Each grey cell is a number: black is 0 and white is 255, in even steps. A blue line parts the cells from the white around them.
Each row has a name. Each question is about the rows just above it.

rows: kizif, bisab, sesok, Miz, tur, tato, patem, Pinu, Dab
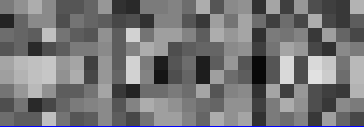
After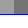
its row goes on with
165 109 63 109 71 173 71 56 93
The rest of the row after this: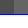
29 159 109 93 8 85 217 78 225 204 109 185
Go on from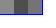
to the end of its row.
101 93 71 78 49 131 131 85 56 159 116 165 109 63 109 71 173 71 56 93
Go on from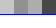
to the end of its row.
151 101 210 131 21 78 101 29 159 109 93 8 85 217 78 225 204 109 185
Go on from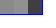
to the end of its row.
116 165 151 71 49 138 123
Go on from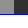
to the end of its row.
165 63 151 78 63 56 179
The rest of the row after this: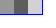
123 29 85 109 29 93 151 85 8 85 217 78 217 198 116 185

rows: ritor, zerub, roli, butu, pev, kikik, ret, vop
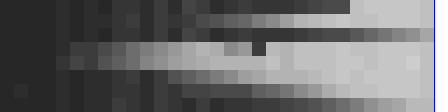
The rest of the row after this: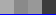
185 179 192 192 192 198 192 192 198 198 198 192
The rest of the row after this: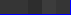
68 68 74 74 74 95 103 117 138 152 172 185 192 192 198 198 198 192
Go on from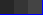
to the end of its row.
60 82 95 109 132 144 158 166 172 179 179 179 179 192 179 192 192 192 198
 198 192 198 198 205 192
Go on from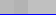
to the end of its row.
192 198 192 192 198 198 198 192
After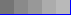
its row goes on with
192 192 198 198 198 192
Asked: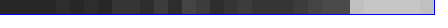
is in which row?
ritor
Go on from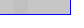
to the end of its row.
198 192

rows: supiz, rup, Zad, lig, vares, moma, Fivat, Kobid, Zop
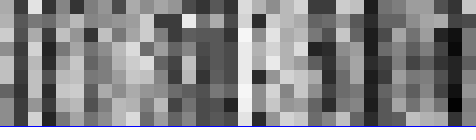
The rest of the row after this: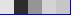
108 133 192 100 44 88 94 192 178 171 52 133
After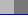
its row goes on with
81 198 100 29 75 165 114 157 36 17 120
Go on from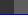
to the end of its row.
75 234 44 149 211 198 171 44 108 165 29 60 157 120 126 81 36 133
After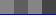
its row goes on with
17 149
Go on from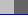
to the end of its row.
44 88 94 192 178 171 52 133
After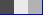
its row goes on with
211 178 219 36 44 141 157 29 108 133 94 126 68 10 120

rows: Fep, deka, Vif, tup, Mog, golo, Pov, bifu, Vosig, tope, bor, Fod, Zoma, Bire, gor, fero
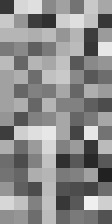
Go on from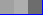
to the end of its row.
193 201 137 88 109
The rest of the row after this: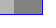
95 76
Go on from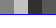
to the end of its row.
40 88
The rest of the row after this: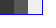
207

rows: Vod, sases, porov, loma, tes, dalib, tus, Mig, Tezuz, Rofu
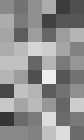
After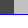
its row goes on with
180 93 114 143
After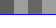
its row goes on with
180

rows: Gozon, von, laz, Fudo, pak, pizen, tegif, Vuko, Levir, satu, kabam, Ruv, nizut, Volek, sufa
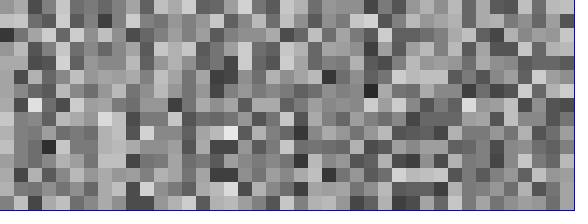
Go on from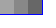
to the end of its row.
90 185 136 110 150 185 116 143 185 150 116 150 70 128 150 122 136 122 96
 110 143 128 136 41 170 116 110 170 136 136 63 110 70 84 204 103 177 204
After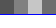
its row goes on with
136 103 136 164 90 198 177 198 90 116 158 204 110 96 198 177 103 164 158
 143 63 158 90 158 185 128 185 90 164 84 84 198 103 177 185

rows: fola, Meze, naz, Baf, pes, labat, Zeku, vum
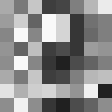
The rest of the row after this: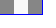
249 213 54 105 127
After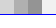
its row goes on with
32
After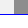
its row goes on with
54 32 76 99 141
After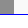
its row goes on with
134 54 32 76 99 127
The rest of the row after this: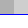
213 176 148 241 32
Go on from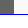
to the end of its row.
213 54 113 127

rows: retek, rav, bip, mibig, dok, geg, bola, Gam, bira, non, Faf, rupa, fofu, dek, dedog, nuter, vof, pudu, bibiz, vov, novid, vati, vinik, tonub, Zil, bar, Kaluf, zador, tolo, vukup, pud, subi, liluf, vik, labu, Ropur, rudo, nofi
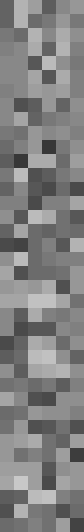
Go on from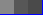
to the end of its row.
107 74
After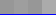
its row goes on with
80 151
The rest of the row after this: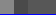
136 128
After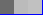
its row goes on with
143 99
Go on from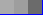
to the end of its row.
143
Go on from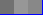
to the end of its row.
143 128
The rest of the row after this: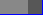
187 143 120

